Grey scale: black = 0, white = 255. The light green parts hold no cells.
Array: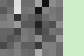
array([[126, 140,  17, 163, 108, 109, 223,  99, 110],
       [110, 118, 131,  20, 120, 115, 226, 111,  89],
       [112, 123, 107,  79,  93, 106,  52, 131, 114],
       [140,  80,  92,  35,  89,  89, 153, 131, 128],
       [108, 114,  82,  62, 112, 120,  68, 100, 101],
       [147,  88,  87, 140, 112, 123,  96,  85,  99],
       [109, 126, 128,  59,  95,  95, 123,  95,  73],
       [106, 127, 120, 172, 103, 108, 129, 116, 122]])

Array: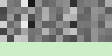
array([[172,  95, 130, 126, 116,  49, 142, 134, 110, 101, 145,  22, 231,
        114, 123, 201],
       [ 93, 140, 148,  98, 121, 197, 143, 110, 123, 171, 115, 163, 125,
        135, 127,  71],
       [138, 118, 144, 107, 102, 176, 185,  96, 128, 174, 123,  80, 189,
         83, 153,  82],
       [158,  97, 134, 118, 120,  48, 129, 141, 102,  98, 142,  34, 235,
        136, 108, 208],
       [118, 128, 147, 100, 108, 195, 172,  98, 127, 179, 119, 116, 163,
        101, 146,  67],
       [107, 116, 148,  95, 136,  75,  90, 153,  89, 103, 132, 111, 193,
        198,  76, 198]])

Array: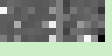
array([[ 85,  97,  90,  96,  94,  66, 126,  98,  90,  88,  90,  93,  99,
        105,  94],
       [ 52,  92, 105,  97, 119,  74, 126, 149,  88,  87, 113,  97,  87,
        116, 248],
       [ 94, 111,  99,  95,  91, 115, 126,  89,  91,  88,  86,  97,  91,
         96,  95],
       [118, 100, 124, 153,  85,  83, 126, 239, 144,  96,  88,  85, 172,
         88,  93],
       [ 64,  85,  99, 110, 110,  65, 126,  91,  91,  96,  99,  95,  96,
         88,  93],
       [  5, 146, 246, 147,  92,  92, 126, 217,  88,  88,  94,  86, 138,
         90, 124]])

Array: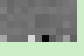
array([[122, 116, 111, 105, 111, 113, 105, 113, 111, 104, 115],
       [117, 121, 116, 121, 116, 119, 116, 108, 117, 107, 127],
       [113, 114, 112, 108, 103, 102, 116, 116, 113, 118, 110],
       [112, 123, 110, 109, 104, 102, 119, 108, 112, 109, 119],
       [108, 107, 103, 117, 113, 112, 115, 114, 120, 117, 118],
       [ 97, 154, 114,  91,   8, 115, 214, 109, 111, 112, 166]])

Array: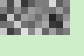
array([[130,  95, 217, 124, 125,  94,  56, 183,  75, 165],
       [110, 153, 116, 123, 139, 155, 104, 144,  84, 122],
       [145,  89,  36, 148, 112, 142, 159,  86, 198,  57],
       [180,  50,  58, 167, 141, 102, 115, 204, 121, 113],
       [124, 104, 158, 101, 205, 137, 225, 104,  64, 199]])

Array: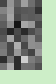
array([[ 76, 110, 159,  98, 149,  71],
       [ 51,  91,  88,  82, 156, 132],
       [ 95,  91,  96,  74, 164, 110],
       [ 71, 152, 167,  20, 141,  93],
       [100,  77,  41,  74,  35,  75],
       [ 90, 143, 104,  67, 164,  88],
       [139, 143,  72, 175,  73, 115],
       [154,  68,  96, 152,  73, 123],
       [105, 124, 206,  43, 118,  45],
       [ 81, 110, 112,  43, 171, 115]])

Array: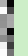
array([[  6, 175],
       [ 70, 251],
       [166, 144],
       [168, 146],
       [  7, 169],
       [110, 139],
       [ 61, 240],
       [115, 252]])

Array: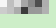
array([[174,  78, 136, 167, 222, 191, 246],
       [177, 153, 152,  59, 171, 194, 204]])
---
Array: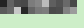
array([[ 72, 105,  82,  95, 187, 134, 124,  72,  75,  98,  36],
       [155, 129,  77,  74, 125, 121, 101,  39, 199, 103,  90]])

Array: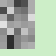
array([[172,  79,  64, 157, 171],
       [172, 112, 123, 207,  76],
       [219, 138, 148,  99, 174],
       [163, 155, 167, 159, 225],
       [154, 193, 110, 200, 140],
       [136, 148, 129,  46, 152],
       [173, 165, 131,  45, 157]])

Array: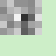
array([[199, 138, 145, 145, 199, 164],
       [180, 142, 167, 194, 180, 135],
       [225, 100,  49, 243, 155, 161],
       [173, 163, 101, 162, 130, 200],
       [210, 123,  93, 203, 170, 150]])

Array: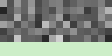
array([[ 80, 127, 106, 108, 115,  96,  78, 128, 124, 101,  76, 148, 100,
        151,  82, 162],
       [180, 140,  86,  60, 131, 122, 104, 130,  80, 103,  83, 158,  99,
        126,  88,  37],
       [113, 147,  86,  87,  92, 101,  58, 157, 115, 104,  59, 126,  87,
        172,  81,  89],
       [159, 103,  72, 150, 111,  62, 171,  92, 135, 188,  53,  99, 124,
         80, 137, 160],
       [ 68,  85, 106,  89,  94, 144, 109, 118,  84, 120, 135, 121,  95,
        113,  96,  65],
       [ 41, 119,  79, 123,  96,  97,  64, 206, 166,  42,  93,  99,  96,
        196,  76,  87]])

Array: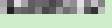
array([[131, 192, 127, 224, 142, 164,  95,  74, 101, 106,  95, 164, 222,
         81, 166],
       [190,  52,  87, 207, 131, 110, 150,  88,  72, 130,  92,  98, 108,
         33, 182]])

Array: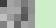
array([[147, 122, 152, 164,  62],
       [144,  98, 167, 169, 161],
       [152,  86, 128, 155, 190],
       [153, 163, 103, 192, 129]])

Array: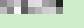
array([[ 36, 148, 162, 223, 219, 105, 201, 169, 138],
       [135, 210, 204, 182, 159,  92, 250, 132, 189]])

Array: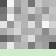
array([[184, 179, 199, 116, 183, 160, 245,  81],
       [195, 148, 177, 207, 183, 139, 201, 114],
       [186, 199, 164, 142, 179, 177, 239, 124],
       [210, 247, 164, 223, 181, 204, 150, 228],
       [184, 139, 185, 176, 173, 213, 193, 170],
       [148, 152, 157, 221, 190, 152, 125, 101],
       [ 59, 157, 171, 124, 183, 178, 234, 173]])
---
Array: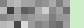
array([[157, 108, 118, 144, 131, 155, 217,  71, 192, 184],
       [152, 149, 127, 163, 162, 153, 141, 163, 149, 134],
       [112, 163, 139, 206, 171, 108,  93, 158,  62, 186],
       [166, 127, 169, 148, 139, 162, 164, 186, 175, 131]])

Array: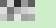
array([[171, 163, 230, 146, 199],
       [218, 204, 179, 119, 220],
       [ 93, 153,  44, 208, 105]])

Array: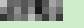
array([[ 59, 139,  59, 117, 187, 113, 128,  91,  54],
       [108, 141, 102,  21, 145,  84, 144,  85, 130],
       [136, 164,  84,  35, 113,  87, 108, 102, 192]])

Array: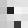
array([[235,  58, 205, 199],
       [223, 228, 222, 205],
       [238, 246,  33, 189],
       [226, 225, 220, 197]])

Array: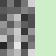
array([[217,  96, 187, 158, 109],
       [125,  53, 231, 116,  38],
       [104, 154, 194,  97, 194],
       [150,  54, 203, 154, 129],
       [ 78,  94, 152,  92, 150],
       [ 81,  49, 194, 149,  72],
       [115, 132, 101, 100,  90],
       [208, 117,  64, 120,  68]])

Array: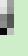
array([[189,   9],
       [ 87, 140],
       [ 84, 130],
       [149, 219],
       [159, 230]])
